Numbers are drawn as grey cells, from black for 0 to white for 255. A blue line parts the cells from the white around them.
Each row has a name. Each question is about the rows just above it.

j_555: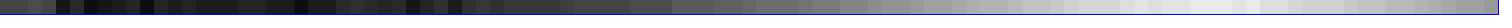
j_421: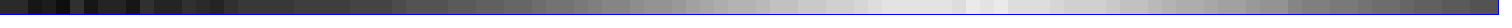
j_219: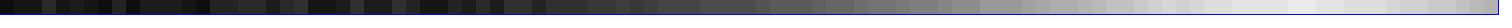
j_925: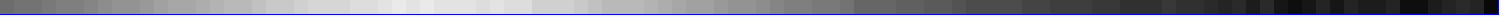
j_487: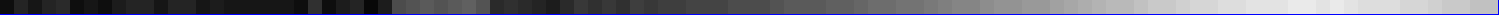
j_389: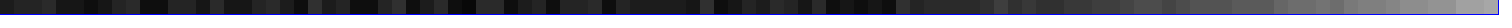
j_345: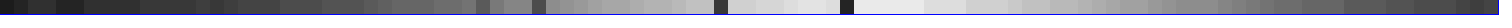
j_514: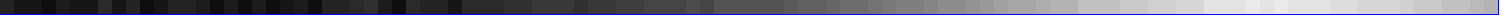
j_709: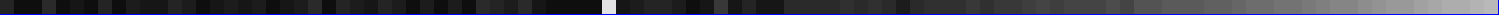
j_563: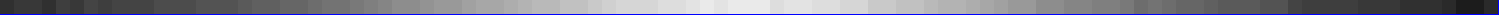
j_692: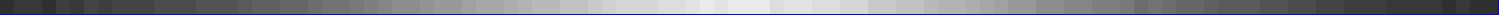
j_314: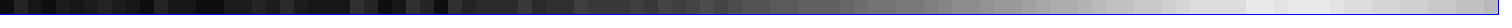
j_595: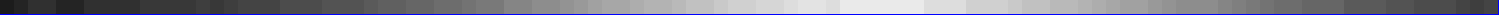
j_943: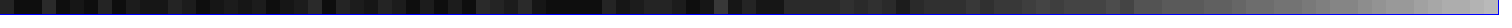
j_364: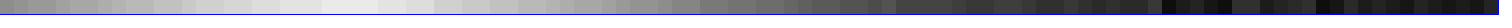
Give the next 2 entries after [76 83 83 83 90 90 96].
[ 96 102]
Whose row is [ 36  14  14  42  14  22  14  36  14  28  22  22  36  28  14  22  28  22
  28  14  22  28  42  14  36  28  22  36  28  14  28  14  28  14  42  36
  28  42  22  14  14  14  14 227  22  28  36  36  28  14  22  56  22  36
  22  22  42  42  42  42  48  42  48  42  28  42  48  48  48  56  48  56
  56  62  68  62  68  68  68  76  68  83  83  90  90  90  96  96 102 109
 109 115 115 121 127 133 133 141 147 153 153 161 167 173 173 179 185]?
j_709

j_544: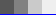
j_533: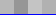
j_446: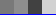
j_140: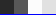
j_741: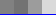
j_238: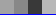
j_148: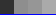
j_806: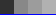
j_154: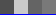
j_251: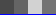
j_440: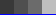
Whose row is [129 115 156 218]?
j_741
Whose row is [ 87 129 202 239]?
j_544
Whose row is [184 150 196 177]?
j_533

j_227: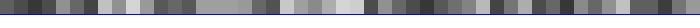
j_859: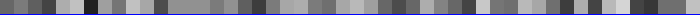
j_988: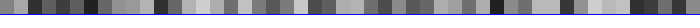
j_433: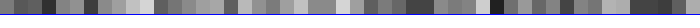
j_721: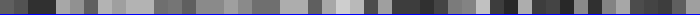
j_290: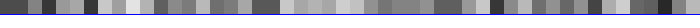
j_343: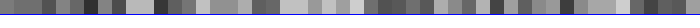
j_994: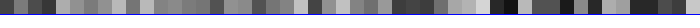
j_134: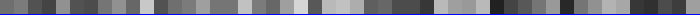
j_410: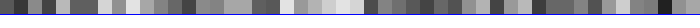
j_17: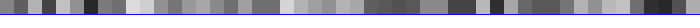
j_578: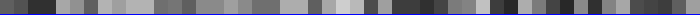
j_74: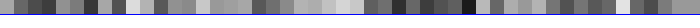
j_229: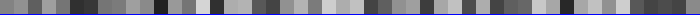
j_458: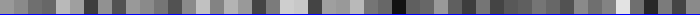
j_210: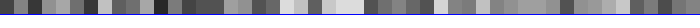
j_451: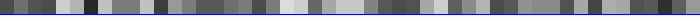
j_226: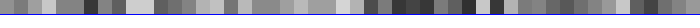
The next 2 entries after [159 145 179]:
[167  95]
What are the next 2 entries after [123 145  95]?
[ 61 123]
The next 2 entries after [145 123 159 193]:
[138 138]
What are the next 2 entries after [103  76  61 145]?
[123  55]
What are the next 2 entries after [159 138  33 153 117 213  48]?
[173 179]
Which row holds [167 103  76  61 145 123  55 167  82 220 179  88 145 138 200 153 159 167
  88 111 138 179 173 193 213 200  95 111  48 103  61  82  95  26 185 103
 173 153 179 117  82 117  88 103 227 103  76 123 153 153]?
j_74

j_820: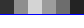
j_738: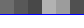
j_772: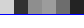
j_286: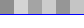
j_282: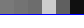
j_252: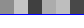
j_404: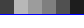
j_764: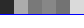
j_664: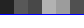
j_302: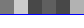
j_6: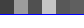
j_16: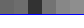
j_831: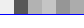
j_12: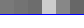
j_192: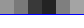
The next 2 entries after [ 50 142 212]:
[156 109]
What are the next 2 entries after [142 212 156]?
[109  35]
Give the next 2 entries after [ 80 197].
[88 95]
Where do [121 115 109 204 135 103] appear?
j_12

